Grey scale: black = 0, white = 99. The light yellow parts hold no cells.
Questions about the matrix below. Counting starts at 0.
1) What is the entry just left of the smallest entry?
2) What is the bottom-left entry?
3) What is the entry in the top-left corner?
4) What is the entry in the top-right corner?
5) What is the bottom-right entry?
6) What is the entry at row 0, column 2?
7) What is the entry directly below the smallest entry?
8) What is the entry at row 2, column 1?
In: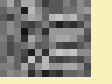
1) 49
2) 44
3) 49
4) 44
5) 34
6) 39
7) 18
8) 24

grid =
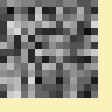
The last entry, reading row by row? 44
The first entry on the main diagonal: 44
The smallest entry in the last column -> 11
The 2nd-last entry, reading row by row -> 11
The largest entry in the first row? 61
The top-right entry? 44
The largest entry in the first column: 72
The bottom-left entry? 22
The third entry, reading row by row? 55
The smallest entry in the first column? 16
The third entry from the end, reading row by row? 22
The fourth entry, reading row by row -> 50
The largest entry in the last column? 83
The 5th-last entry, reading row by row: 50

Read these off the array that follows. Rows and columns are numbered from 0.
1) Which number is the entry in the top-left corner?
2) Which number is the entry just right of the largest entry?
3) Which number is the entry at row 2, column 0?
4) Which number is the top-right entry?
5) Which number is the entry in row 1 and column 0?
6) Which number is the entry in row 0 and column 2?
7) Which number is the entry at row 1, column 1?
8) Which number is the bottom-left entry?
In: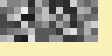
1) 74
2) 28
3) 28
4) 51
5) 40
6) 51
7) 45
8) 68

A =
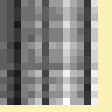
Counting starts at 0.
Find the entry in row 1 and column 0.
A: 37
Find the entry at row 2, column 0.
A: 37
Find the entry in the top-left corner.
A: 37
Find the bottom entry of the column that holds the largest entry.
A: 99
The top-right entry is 87
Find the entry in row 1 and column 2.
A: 21
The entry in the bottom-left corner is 55
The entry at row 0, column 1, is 31
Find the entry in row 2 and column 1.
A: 31
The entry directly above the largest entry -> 77
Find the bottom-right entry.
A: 93
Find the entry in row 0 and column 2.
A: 16
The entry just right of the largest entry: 66

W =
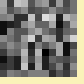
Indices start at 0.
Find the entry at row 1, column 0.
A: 60
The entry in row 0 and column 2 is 76
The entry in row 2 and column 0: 49
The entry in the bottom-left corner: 28
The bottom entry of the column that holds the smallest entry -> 49
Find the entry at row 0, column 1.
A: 23
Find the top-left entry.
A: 65
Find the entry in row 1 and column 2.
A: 44
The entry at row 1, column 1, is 33
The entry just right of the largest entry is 76
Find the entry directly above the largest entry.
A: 39
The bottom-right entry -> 44
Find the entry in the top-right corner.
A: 44
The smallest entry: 0
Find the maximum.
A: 86
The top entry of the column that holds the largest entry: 60
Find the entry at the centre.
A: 23
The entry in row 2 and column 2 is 18
